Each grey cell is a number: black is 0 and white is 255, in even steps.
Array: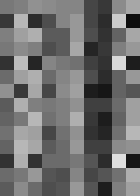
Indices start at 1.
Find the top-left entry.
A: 120
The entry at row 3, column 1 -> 127
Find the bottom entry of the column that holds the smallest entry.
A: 160
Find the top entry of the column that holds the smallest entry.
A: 167
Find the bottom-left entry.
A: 91
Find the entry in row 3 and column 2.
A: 160
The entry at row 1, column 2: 127
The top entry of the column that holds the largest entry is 139
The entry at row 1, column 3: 145
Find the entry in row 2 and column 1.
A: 56
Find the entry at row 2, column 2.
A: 183
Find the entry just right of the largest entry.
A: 22
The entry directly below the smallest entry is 167
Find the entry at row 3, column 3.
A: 175
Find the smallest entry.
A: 14
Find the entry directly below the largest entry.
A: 113
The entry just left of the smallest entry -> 204

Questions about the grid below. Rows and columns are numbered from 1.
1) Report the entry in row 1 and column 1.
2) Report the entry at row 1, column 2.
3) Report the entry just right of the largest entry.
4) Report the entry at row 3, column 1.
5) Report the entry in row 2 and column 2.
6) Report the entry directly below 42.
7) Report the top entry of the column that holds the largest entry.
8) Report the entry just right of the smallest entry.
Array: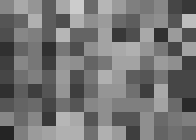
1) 135
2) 169
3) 106
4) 78
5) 100
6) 127
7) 204
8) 127
